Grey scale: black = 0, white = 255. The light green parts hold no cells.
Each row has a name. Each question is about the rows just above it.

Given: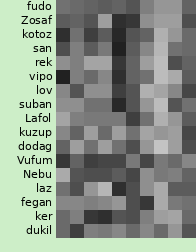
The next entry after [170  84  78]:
[78]
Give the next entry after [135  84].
[143]
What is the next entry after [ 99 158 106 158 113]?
[164]
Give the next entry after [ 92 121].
[33]
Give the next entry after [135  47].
[99]
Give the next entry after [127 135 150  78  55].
[170]

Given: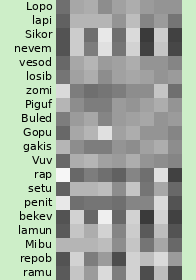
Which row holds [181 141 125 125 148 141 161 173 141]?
gakis
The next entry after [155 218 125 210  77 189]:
[77]
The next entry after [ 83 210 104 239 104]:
[210]
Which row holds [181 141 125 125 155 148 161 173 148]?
Piguf
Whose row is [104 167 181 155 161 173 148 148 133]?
vesod
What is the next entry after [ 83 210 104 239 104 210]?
[58]
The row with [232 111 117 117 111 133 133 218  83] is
penit

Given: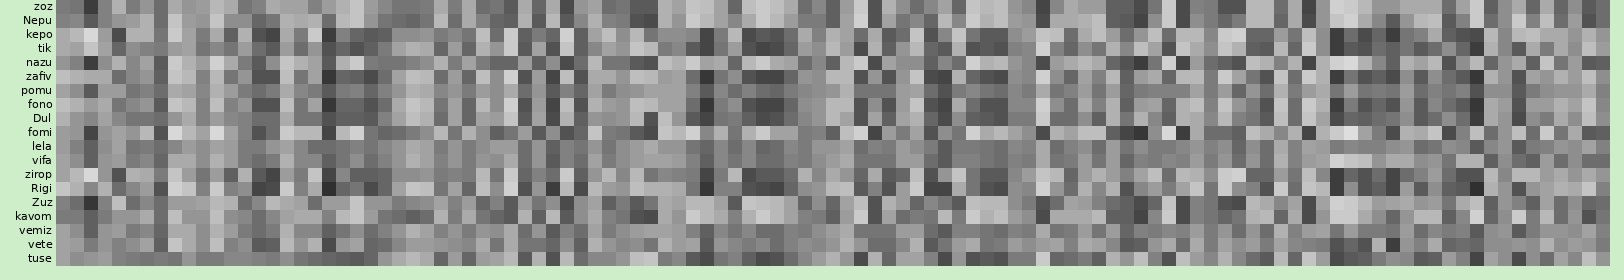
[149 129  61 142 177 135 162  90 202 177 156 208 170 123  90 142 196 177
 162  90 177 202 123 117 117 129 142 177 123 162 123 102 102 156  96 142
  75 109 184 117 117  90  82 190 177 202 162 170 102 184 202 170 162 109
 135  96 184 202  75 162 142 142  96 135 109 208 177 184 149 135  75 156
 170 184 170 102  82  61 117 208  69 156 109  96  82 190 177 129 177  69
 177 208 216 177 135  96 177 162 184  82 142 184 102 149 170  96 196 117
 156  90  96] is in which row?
nazu
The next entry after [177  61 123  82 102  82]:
[149]
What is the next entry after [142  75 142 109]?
[162]
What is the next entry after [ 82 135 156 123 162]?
[196]
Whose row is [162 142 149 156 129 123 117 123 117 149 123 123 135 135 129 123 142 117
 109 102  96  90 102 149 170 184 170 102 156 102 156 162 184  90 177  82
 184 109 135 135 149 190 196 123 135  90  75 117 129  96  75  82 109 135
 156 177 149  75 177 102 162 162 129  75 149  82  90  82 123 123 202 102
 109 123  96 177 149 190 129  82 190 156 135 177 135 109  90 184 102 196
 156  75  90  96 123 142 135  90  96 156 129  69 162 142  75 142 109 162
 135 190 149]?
tuse

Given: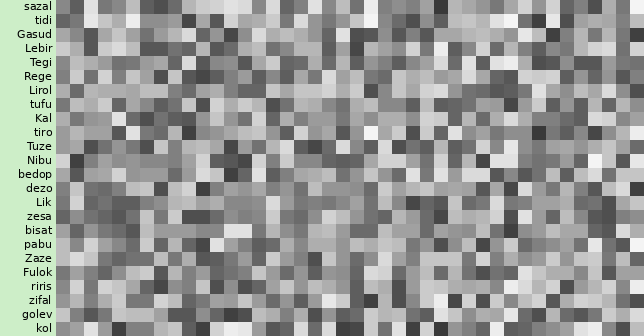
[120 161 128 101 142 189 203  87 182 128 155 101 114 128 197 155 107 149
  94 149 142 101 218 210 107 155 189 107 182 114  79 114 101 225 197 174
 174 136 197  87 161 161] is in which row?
Fulok
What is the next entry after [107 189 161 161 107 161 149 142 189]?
[114]
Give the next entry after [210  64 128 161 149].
[167]
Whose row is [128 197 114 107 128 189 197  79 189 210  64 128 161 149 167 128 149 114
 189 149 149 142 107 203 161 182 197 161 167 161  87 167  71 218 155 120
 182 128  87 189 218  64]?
dezo
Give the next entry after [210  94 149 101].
[149]

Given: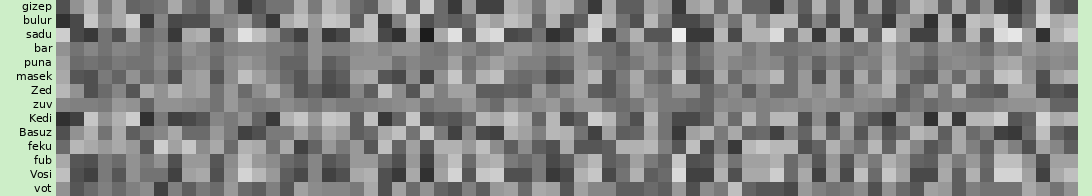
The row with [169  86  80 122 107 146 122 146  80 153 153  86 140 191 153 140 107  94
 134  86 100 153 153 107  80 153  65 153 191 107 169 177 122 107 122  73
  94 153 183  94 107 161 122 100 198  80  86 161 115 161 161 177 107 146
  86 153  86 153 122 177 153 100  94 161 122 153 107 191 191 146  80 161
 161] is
fub
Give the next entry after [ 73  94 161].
[107]

